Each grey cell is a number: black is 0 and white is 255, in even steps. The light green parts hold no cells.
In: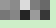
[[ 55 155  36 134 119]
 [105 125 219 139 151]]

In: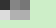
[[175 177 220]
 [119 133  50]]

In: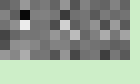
[[ 89 119  62 119 113  71 149  84 118 116 172 135 151]
 [103  97 111 114 122 105 129 130 113 134 145 143  80]
 [163 119 171 127 103 187 123 150 122 117 118 103  68]
 [ 89 155  78 146 118  94 208  77 118 116 236 143 114]
 [115 107 122  89 117 113  58 119 129 128   8  94 131]
 [ 99 130 100 106 130  84 149 100 122 113 152 110  95]]

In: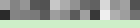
[[113 158 175 239  56 160  91 139 158  91 122 126 132  42]
 [ 82 161 147 216  97 107 146 172 199  82  86 149 132 166]]

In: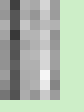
[[156 201 149 172  83 117]
 [133 232 177 168  89 138]
 [148 246 174 172  85 157]
 [160 214 176 176  96 146]
 [161 215 183 179  84 148]
 [152 196 177 162  88 146]
 [146 207 180 179  56 163]
 [178 186 165 197  84 175]
 [156 199 150 169  86 150]
 [157 213 169 178  64 157]]

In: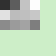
[[126 163 155 139]
 [199 191 188 225]
 [253 195  93  48]]

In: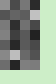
[[124 127  37 109]
 [ 82 105 189 136]
 [ 73  90  40  93]
 [ 34  89  63 129]
 [ 72 113  47 122]
 [193  93 100  84]
 [ 43 119  75 145]]

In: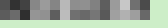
[[104 158 177 160  89 118 105 112 188  94 145 149  47 107  92]
 [ 75 112 199 155  94 129 144 142 184 133 155 135  66  50  82]]

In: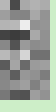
[[146 158  82  86 120]
 [156 129 159 148 136]
 [125 145 151  94 134]
 [159 155 106 165  91]
 [113 114 213 159 185]
 [144 140 154  83 136]
 [145 169  69  60  67]
 [149 145 237 184 180]
 [147 168 132 133 158]
 [172 178 169  74 183]]
